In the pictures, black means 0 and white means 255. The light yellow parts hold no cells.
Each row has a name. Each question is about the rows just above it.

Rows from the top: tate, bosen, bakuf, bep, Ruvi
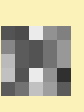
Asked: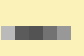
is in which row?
bakuf
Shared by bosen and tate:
[83]
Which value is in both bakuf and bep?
[83]

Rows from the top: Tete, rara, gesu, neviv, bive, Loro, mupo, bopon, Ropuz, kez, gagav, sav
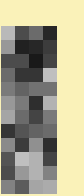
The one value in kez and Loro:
[178]
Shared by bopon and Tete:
[107]
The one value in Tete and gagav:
[76]

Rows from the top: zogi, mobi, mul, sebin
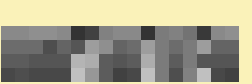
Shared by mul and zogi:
[123]
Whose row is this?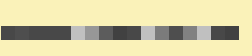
sebin
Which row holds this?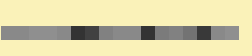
zogi

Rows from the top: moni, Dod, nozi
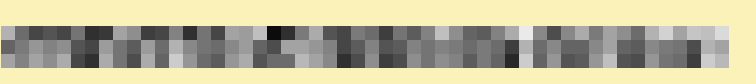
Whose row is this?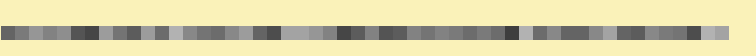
Dod
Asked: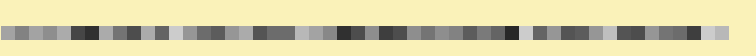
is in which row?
nozi
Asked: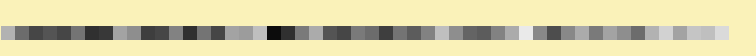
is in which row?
moni

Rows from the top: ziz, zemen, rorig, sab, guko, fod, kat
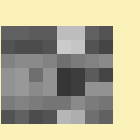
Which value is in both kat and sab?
[111]
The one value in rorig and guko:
[138]
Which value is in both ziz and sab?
[91]
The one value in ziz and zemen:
[83]

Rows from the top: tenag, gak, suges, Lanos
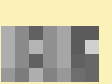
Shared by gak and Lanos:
[174]
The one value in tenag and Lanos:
[174]

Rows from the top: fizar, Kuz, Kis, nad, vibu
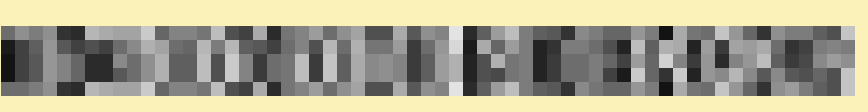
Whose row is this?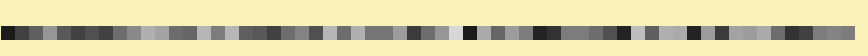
Kuz
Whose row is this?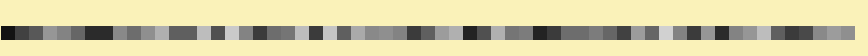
Kis
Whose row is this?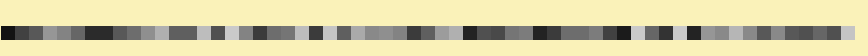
nad
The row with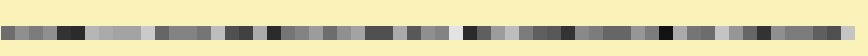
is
fizar

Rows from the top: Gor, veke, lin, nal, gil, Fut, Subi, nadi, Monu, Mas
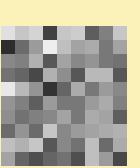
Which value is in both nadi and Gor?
[198]
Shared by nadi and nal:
[177]
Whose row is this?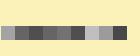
Mas
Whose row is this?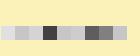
Gor
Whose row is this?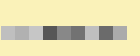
Monu
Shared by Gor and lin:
[128]
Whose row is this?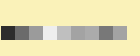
veke

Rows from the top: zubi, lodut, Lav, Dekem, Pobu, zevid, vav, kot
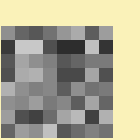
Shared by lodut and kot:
[192]
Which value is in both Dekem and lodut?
[80]
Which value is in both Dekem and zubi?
[171]
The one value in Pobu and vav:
[177]

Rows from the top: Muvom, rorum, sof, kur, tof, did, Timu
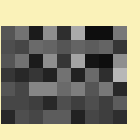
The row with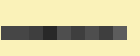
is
did
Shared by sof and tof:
[85]
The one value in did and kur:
[40]
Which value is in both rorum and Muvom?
[85]
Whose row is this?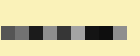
sof
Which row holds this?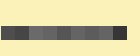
rorum

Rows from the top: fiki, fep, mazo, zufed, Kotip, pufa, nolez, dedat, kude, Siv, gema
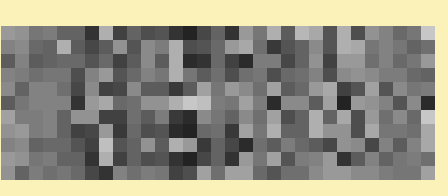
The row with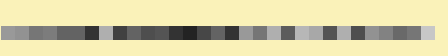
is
fiki
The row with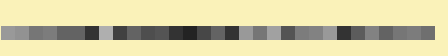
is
Siv
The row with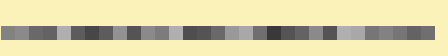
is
fep
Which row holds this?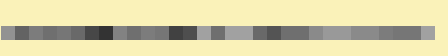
gema
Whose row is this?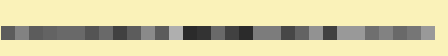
mazo
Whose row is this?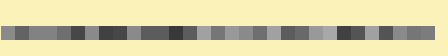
Kotip

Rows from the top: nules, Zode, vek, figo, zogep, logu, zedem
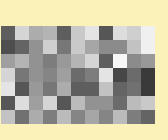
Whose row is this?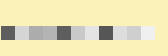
nules
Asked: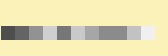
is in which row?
Zode
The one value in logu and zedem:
[187]
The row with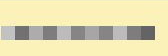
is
zedem

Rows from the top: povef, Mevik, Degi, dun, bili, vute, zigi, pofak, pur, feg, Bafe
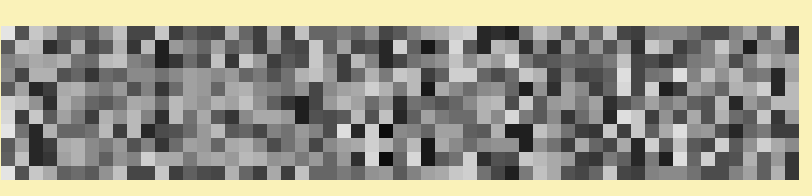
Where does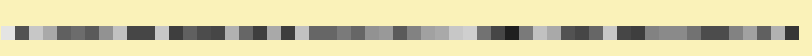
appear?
Bafe
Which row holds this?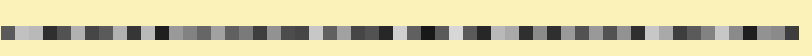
Mevik
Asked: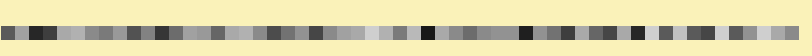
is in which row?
pur
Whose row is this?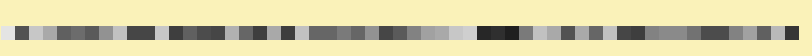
povef
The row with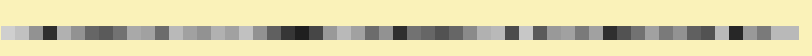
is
vute

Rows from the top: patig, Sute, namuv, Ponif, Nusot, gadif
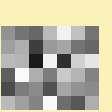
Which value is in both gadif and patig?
[186]
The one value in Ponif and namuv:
[180]
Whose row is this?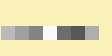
gadif
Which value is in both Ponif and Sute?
[174]

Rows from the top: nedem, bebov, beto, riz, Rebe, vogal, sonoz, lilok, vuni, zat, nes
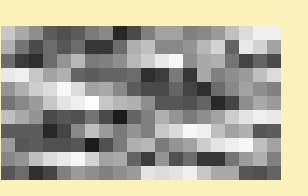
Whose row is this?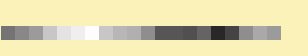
vogal
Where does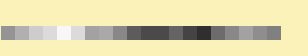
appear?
Rebe
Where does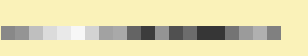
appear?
zat
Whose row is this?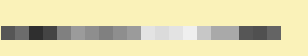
nes

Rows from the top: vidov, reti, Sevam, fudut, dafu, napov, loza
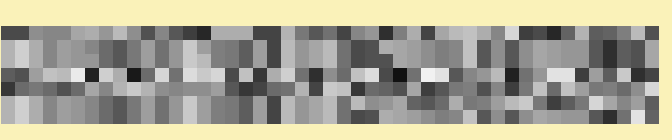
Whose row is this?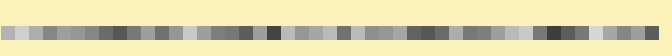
napov
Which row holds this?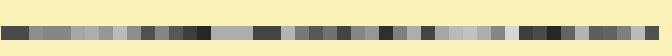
vidov

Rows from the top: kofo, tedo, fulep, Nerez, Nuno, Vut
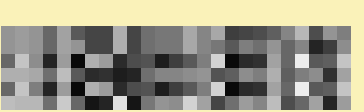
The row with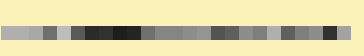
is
Nerez
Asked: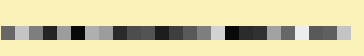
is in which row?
Nuno

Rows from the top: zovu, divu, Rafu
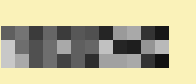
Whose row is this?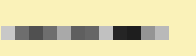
divu
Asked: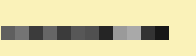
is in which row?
zovu

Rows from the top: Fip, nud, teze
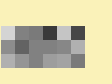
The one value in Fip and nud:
[129]
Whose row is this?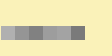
teze
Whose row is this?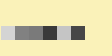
Fip
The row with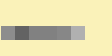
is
nud

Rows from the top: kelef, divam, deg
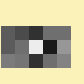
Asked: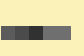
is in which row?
kelef
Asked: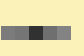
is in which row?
deg

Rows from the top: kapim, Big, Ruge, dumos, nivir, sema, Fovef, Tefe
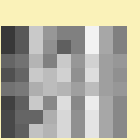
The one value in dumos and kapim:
[201]
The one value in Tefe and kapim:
[167]
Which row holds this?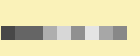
Fovef
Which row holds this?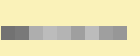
nivir

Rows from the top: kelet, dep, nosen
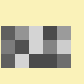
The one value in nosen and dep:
[212]
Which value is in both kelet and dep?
[212]

